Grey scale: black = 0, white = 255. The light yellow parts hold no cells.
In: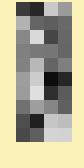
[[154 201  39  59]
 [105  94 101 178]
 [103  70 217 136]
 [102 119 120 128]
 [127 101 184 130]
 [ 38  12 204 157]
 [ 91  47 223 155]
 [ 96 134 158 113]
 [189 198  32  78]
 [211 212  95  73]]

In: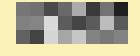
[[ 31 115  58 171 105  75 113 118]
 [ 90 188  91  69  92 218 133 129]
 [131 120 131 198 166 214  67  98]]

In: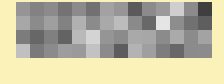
[[ 63 139 206 154 139  90 150 162 113 139 115 139 130 149]
 [ 94 113 141 229 104 138 188 169 139 177 130 159 139 167]
 [163 139 170 139 167 169 139 149 212 185  99 128 103 124]
 [140 139 104 125 159 179  93 139 194 154 157 139 122 192]]

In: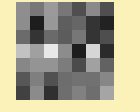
[[ 79 138  79 119 154 119 142]
 [ 34  52 102  94 152  29 141]
 [ 78  52 119  92 106  52 107]
 [ 43 214  29 140 232 160 194]
 [ 98 161  75 124 148 148 135]
 [135 113 114 109  81 127  87]
 [165 110 129 110  48 139  65]]

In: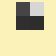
[[214  69]
 [ 45  47]]

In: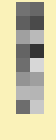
[[103 114]
 [ 74  95]
 [186 160]
 [ 51 100]
 [215 110]
 [159 147]
 [181 183]
 [200 109]]

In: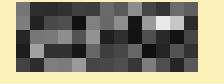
[[ 95 108  53  69 141  90 105  61  64  49  44  46 117]
 [ 43 198 233 154  20 141 104 129  17  79  73  34 125]
 [ 69  19  41  78  19  47  31 146  83 141 121 119  38]
 [ 50  83  36  15 102  71  62 102  22  49  49 161  29]
 [ 89  37  79 125  54  78  71  69 154 123 126  44  66]]

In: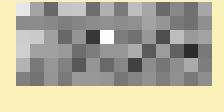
[[166 112 136 106 166 189 122 176 110 199 197 104 164 231]
 [143 113 120 149 162 144 140 144 140 133 126 136 140 139]
 [162 153 189  78 151 113 125 254  55 148 104 160 202 205]
 [121  44  97 156  90 172 150 150 125 110 153 160 161 207]
 [125 170 141 118 140  65 135 105 149  88 129 150 121 179]
 [142 121 144 126 145 132 119 149 152 153 122 149 115 128]]
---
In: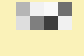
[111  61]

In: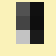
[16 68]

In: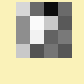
[106 201 242 201]

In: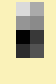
[170 149]

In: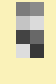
[138 196]

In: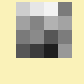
[123 178 138  86]

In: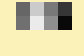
[ 54 143]
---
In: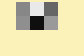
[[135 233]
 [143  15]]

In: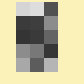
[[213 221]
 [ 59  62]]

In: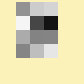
[[146 204]
 [245  70]]

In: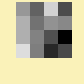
[[151  98]
 [176 114]]

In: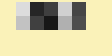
[[220  38]
 [194  64]]

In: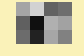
[[165 210]
 [ 96  16]]

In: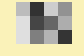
[[188  50]
 [223  69]]

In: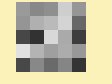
[[154 136]
 [149 176]]

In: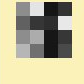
[[141 228]
 [ 97  54]]
